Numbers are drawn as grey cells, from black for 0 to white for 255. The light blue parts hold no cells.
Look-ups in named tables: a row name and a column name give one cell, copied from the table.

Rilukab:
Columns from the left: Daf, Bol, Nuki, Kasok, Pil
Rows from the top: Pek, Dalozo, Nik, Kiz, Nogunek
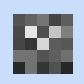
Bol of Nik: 54
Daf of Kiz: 115
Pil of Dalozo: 127
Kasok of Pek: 69
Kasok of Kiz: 95
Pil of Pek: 94
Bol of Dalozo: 229
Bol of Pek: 99
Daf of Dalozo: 73
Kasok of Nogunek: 82
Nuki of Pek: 116
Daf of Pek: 83
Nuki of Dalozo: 79
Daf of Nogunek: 41
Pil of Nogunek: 39
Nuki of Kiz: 83
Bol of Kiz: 114
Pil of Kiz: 112

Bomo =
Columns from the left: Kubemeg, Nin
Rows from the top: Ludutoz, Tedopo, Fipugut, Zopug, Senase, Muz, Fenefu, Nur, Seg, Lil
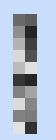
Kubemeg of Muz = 53
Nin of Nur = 134
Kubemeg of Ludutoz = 106
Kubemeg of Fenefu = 129
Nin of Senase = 224
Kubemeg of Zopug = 216
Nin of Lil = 49
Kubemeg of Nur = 219
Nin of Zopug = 81
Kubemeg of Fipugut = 179
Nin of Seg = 124
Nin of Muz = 39
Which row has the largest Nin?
Senase

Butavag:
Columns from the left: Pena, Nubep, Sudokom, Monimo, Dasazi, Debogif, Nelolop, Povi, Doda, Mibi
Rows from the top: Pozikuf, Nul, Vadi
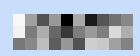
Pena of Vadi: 120
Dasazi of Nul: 56
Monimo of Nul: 104
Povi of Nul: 126
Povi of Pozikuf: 85
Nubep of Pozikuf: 160
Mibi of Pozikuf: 135
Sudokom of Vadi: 190
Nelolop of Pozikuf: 26
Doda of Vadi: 160
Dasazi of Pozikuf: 0
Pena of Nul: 242
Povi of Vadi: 200
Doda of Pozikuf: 114
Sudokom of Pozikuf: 83
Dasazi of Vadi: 151
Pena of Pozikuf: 248
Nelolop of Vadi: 206
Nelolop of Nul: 154
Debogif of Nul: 125

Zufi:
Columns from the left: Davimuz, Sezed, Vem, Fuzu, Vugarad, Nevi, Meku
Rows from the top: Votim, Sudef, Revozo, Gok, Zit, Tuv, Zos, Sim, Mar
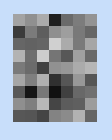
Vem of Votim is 171
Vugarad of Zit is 151
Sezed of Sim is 127
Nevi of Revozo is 122
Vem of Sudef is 94
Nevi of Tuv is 152
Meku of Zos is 112
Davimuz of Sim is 143
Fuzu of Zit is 145
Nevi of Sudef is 121
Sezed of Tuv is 127
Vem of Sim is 184
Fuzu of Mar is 131

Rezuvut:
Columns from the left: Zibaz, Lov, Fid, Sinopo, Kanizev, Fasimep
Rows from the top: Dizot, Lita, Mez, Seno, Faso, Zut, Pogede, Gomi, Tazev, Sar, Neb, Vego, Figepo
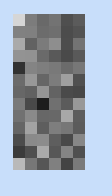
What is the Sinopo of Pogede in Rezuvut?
99
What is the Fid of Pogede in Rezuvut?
149
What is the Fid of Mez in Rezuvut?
123
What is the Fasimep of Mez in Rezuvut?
115
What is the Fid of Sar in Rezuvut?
94
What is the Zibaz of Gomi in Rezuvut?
122
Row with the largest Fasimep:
Gomi

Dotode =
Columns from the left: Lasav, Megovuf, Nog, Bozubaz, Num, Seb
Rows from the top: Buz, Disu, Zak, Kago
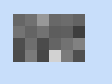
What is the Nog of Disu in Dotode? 114
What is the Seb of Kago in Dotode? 79
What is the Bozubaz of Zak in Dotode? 100
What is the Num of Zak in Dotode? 114
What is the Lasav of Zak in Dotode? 78
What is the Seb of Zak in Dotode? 129

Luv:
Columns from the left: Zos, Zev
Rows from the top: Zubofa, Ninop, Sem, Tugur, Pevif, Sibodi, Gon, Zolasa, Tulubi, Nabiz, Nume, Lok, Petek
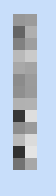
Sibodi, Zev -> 155
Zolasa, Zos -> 177
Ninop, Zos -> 101
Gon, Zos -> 143
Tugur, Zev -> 202
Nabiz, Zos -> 140
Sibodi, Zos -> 139
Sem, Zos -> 129

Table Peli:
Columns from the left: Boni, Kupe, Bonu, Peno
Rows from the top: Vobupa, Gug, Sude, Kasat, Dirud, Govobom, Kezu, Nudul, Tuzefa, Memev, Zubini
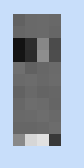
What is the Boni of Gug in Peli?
102
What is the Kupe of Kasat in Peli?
43
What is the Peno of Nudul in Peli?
101
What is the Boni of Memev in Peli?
102
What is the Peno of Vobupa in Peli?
104
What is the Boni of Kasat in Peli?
20
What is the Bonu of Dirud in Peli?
103
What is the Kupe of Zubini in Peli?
214
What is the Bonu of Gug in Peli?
106
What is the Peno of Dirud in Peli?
106
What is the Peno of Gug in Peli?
102

